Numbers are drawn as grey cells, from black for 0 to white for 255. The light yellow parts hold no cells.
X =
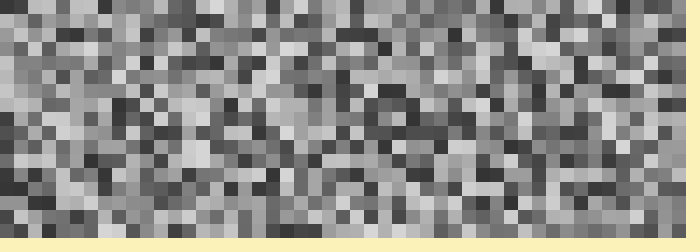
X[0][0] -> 56
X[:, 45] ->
[117, 141, 161, 148, 114, 212, 115, 163, 97, 170, 104, 101, 177, 113, 155, 207, 95]
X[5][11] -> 145
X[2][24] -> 66
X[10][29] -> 145
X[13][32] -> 70
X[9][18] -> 56
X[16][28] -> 212
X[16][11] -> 171
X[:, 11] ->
[184, 106, 123, 147, 206, 145, 202, 99, 206, 63, 159, 69, 143, 91, 78, 193, 171]
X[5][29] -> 172
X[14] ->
[147, 147, 55, 52, 184, 176, 206, 147, 155, 140, 138, 78, 106, 123, 184, 173, 141, 157, 165, 106, 124, 169, 112, 143, 208, 123, 116, 156, 85, 187, 207, 158, 206, 95, 56, 131, 51, 204, 153, 205, 140, 57, 167, 131, 81, 155, 132, 145, 125]
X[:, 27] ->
[156, 176, 131, 51, 182, 170, 53, 100, 137, 82, 54, 139, 158, 190, 156, 181, 177]
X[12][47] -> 128
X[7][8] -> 53
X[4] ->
[194, 130, 131, 116, 125, 121, 169, 89, 132, 208, 55, 206, 96, 69, 77, 54, 169, 84, 63, 203, 138, 67, 111, 191, 112, 130, 99, 182, 148, 146, 93, 144, 108, 165, 208, 89, 80, 55, 197, 187, 176, 57, 208, 177, 88, 114, 211, 102, 109]
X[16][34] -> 137
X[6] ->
[197, 164, 141, 123, 185, 162, 137, 135, 134, 190, 76, 202, 156, 166, 91, 154, 188, 162, 204, 149, 151, 88, 55, 121, 68, 91, 213, 53, 54, 168, 148, 122, 144, 132, 64, 121, 184, 137, 54, 180, 61, 154, 149, 55, 53, 115, 200, 173, 148]
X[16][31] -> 94
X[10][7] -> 161
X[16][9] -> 86
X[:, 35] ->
[55, 101, 111, 168, 89, 100, 121, 56, 143, 85, 139, 157, 57, 196, 131, 122, 114]
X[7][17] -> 198
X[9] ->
[80, 98, 172, 98, 208, 195, 152, 145, 80, 200, 96, 63, 70, 161, 84, 102, 190, 195, 56, 98, 215, 161, 184, 197, 70, 196, 83, 82, 61, 77, 77, 74, 122, 70, 135, 85, 130, 191, 89, 101, 62, 64, 144, 211, 126, 170, 206, 83, 163]
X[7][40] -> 170
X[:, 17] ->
[130, 141, 115, 167, 84, 69, 162, 198, 107, 195, 129, 63, 191, 153, 157, 106, 105]
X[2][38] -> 131
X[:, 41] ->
[185, 108, 211, 130, 57, 59, 154, 136, 78, 64, 114, 89, 175, 107, 57, 137, 123]
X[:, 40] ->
[92, 89, 189, 94, 176, 195, 61, 170, 167, 62, 134, 58, 194, 80, 140, 181, 139]
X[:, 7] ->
[56, 192, 86, 150, 89, 106, 135, 193, 166, 145, 161, 89, 54, 65, 147, 180, 213]
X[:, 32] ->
[115, 124, 51, 94, 108, 185, 144, 86, 69, 122, 206, 160, 141, 70, 206, 177, 121]
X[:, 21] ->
[207, 74, 119, 204, 67, 112, 88, 177, 160, 161, 181, 117, 105, 106, 169, 136, 70]
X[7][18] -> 108

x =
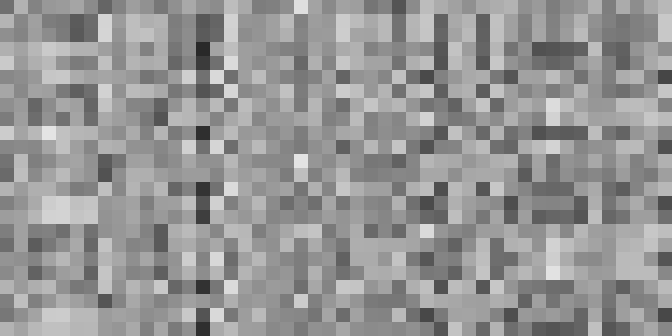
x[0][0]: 112
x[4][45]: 133
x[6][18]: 146
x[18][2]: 132
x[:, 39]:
[125, 129, 130, 84, 99, 189, 124, 220, 210, 94, 211, 107, 113, 103, 132, 102, 176, 210, 206, 226, 109, 116, 155, 84]
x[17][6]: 103
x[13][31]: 79
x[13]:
[179, 156, 175, 175, 153, 124, 129, 192, 136, 180, 156, 182, 102, 129, 51, 114, 219, 168, 144, 154, 162, 117, 176, 133, 198, 175, 160, 160, 115, 175, 188, 79, 186, 173, 86, 199, 147, 133, 106, 103, 104, 155, 170, 109, 93, 132, 167, 184]
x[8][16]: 168
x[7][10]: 132
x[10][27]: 147
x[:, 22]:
[163, 157, 154, 162, 176, 130, 162, 182, 176, 158, 143, 150, 128, 176, 111, 141, 196, 171, 144, 177, 167, 128, 117, 145]
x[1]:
[180, 135, 160, 125, 121, 91, 108, 212, 156, 190, 175, 179, 125, 138, 87, 101, 210, 149, 147, 160, 186, 129, 157, 152, 204, 187, 169, 184, 114, 181, 198, 97, 169, 180, 95, 193, 160, 129, 164, 129, 152, 178, 145, 128, 116, 128, 136, 200]
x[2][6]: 107
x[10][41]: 134
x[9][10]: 130
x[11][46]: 150
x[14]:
[128, 146, 170, 205, 211, 192, 196, 150, 156, 162, 126, 158, 159, 190, 84, 208, 127, 157, 183, 139, 109, 133, 111, 166, 118, 152, 134, 130, 177, 112, 75, 116, 176, 158, 149, 139, 78, 146, 133, 132, 134, 92, 174, 117, 147, 171, 137, 77]
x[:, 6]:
[139, 108, 107, 177, 128, 161, 111, 101, 109, 180, 134, 146, 147, 129, 196, 200, 113, 103, 127, 99, 125, 146, 185, 183]
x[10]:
[135, 138, 136, 165, 193, 159, 134, 178, 174, 146, 145, 135, 148, 208, 112, 213, 109, 160, 185, 150, 133, 123, 143, 154, 96, 142, 183, 147, 196, 121, 82, 130, 132, 172, 187, 111, 102, 172, 188, 211, 168, 134, 145, 147, 184, 186, 148, 80]
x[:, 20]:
[142, 186, 176, 129, 171, 130, 193, 174, 153, 150, 133, 136, 124, 162, 109, 140, 167, 182, 135, 150, 153, 124, 137, 143]
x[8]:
[124, 158, 109, 146, 113, 164, 109, 169, 158, 150, 120, 84, 186, 182, 166, 132, 168, 182, 135, 155, 153, 165, 176, 128, 136, 187, 129, 144, 134, 175, 210, 135, 120, 124, 156, 140, 176, 147, 131, 210, 157, 180, 161, 163, 168, 175, 198, 187]
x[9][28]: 136
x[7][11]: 98
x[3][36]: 115
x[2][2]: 158
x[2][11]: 175
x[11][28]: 98
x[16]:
[126, 161, 126, 129, 111, 159, 113, 145, 151, 158, 130, 90, 174, 186, 162, 135, 187, 183, 126, 147, 167, 189, 196, 121, 149, 172, 105, 135, 105, 164, 218, 150, 136, 128, 157, 157, 171, 142, 144, 176, 136, 182, 158, 155, 171, 169, 199, 190]
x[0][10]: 145
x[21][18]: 155
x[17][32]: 98
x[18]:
[148, 144, 132, 163, 183, 157, 127, 181, 167, 143, 166, 131, 147, 205, 131, 216, 108, 161, 183, 150, 135, 125, 144, 151, 97, 171, 171, 150, 195, 122, 86, 132, 127, 169, 190, 110, 108, 156, 170, 206, 171, 140, 138, 150, 186, 186, 149, 85]
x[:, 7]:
[101, 212, 213, 159, 192, 165, 210, 195, 169, 155, 178, 91, 82, 192, 150, 147, 145, 195, 181, 197, 194, 85, 156, 155]

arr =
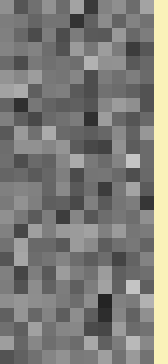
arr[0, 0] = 144
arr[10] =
[109, 145, 145, 134, 149, 91, 72, 66, 146, 92, 107]
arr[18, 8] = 68
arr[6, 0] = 162
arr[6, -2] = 97
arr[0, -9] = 112
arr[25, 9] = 154
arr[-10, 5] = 155
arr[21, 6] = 142
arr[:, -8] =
[146, 116, 125, 109, 112, 120, 123, 100, 106, 171, 134, 98, 103, 102, 94, 125, 127, 105, 117, 89, 98, 138, 132, 114, 110, 133]
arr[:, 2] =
[112, 101, 75, 131, 121, 157, 95, 119, 72, 112, 145, 106, 90, 129, 127, 91, 160, 105, 109, 126, 141, 142, 103, 161, 135, 113]
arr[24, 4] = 120
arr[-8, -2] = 99
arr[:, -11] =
[144, 125, 128, 132, 107, 148, 162, 100, 128, 89, 109, 111, 101, 128, 122, 144, 129, 114, 85, 128, 125, 142, 96, 112, 158, 83]
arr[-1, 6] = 124
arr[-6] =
[125, 83, 141, 98, 125, 95, 125, 162, 97, 196, 95]
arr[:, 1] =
[85, 121, 104, 122, 76, 135, 171, 48, 94, 154, 145, 78, 106, 133, 146, 121, 71, 162, 166, 69, 83, 150, 149, 95, 102, 97]
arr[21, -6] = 109
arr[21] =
[142, 150, 142, 138, 123, 109, 142, 36, 129, 123, 178]
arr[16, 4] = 153
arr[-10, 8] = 155
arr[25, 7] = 159
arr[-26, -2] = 108
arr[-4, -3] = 134
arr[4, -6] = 110
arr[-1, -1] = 114
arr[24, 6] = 168
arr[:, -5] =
[58, 97, 90, 119, 178, 77, 77, 85, 48, 93, 72, 121, 117, 111, 128, 87, 162, 139, 93, 114, 125, 142, 94, 75, 168, 124]
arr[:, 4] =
[108, 116, 76, 82, 117, 117, 127, 92, 113, 106, 149, 135, 127, 138, 97, 61, 153, 89, 132, 156, 125, 123, 93, 134, 120, 146]
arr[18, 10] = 131
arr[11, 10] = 107

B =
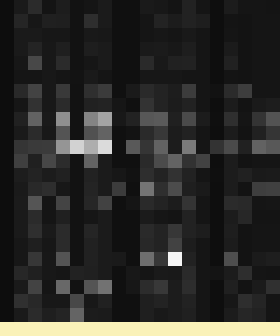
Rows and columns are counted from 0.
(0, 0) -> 13
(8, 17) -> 21
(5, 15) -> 14
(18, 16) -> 78
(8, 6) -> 132
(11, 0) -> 13
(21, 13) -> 34
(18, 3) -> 24
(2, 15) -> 14
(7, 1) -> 22
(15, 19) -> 20
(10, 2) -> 58
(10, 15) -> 51
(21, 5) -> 72
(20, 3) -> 21
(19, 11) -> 26
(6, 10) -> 42
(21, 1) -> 48
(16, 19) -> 21
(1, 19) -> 21
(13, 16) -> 28
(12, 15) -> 15
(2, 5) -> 18
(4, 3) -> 24
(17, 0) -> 13
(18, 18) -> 27
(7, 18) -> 26
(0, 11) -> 24
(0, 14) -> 21
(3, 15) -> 14
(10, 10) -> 53
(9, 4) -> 84
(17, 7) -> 27
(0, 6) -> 21
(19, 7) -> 27
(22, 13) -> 32
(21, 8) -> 16
